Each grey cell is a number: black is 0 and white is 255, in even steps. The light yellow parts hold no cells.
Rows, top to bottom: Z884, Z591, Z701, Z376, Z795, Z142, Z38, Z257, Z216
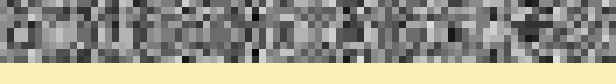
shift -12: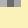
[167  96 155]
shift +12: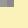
[165 150]

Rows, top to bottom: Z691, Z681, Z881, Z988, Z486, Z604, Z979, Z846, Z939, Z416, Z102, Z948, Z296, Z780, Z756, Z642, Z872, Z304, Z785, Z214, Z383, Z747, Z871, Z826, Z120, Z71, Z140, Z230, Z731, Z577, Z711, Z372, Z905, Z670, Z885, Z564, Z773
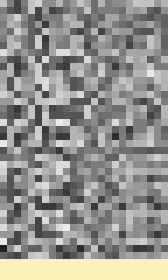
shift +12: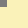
[136]
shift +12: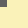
[109]

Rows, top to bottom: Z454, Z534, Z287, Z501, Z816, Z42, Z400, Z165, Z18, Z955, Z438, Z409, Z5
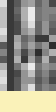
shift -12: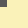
[77]
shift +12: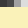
[ 69  85 173 233]
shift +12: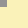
[160]
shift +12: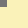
[129]
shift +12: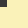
[69]
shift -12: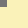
[105]

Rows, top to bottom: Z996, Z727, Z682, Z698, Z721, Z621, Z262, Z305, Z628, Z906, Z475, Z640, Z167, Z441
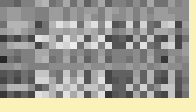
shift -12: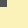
[72]
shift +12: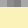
[180 152 140 180]
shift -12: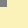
[116]
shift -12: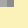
[156 128]
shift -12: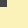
[58]
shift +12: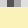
[223  96 180 236]
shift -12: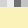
[199 225 101 184]

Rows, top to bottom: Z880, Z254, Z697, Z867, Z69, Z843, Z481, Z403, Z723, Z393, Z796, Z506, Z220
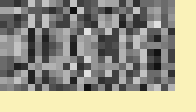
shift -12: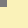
[111]
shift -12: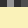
[ 37 138  37  67]
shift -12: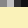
[123 182  37   6]
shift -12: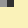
[138  37]
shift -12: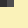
[37 67]

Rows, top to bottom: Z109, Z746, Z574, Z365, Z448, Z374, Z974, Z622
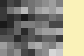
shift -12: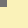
[103]
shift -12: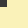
[45]
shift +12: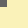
[112]
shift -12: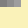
[115 130 146]
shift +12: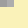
[170 185]
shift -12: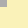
[161]

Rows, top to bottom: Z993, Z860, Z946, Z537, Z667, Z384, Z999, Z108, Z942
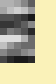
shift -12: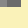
[123  95  95]
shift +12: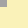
[176]

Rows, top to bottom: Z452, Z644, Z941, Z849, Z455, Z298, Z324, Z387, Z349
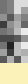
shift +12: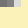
[127 141 232]
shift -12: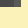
[62 62 77]
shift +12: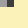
[171  73]
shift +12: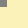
[141]
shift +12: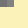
[127 141]
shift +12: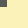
[101]
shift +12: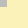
[201]

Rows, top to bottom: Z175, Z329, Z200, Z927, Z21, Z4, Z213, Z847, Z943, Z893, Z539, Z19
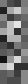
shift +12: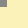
[148]
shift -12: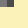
[109  63]
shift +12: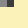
[148  72]

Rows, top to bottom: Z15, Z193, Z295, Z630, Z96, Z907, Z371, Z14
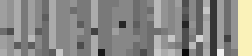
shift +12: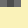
[121  89 121]
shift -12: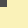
[65]
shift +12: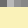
[121 197 159 147]
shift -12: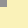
[135]

